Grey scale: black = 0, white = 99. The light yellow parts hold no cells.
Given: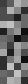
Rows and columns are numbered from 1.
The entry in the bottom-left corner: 36
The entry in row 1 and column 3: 69
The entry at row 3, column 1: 30
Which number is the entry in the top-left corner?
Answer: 24
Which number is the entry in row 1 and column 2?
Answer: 36
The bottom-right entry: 18
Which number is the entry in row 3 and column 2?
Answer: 30
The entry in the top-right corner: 58

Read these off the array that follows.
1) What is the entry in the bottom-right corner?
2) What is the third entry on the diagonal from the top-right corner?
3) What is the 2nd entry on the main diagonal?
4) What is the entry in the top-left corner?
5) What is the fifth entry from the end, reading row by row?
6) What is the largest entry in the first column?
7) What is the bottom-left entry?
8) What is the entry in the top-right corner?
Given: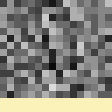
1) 36
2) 36
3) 57
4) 25
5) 42
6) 68
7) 47
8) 74

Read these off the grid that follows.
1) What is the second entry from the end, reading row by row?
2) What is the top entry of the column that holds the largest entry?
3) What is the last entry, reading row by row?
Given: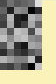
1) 2
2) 86
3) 75

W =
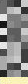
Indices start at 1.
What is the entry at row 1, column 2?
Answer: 30
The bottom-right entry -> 30
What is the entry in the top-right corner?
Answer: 78
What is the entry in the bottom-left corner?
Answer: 14
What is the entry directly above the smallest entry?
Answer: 89
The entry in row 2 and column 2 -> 72
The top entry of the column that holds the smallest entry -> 42

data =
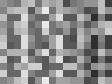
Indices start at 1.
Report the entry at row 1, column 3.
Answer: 46
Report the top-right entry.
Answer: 24
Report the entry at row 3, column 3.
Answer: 40
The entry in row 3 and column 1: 74
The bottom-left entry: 51
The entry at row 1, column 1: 57
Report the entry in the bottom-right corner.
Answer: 63
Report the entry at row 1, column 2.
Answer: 51
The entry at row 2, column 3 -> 74
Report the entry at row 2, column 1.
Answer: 51
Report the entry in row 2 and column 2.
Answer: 69

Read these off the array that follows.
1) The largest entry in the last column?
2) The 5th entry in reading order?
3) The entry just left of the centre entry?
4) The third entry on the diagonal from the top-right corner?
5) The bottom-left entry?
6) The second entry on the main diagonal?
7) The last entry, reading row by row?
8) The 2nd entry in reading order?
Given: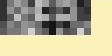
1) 52
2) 25
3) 74
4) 57
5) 36
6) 57
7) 42
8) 47
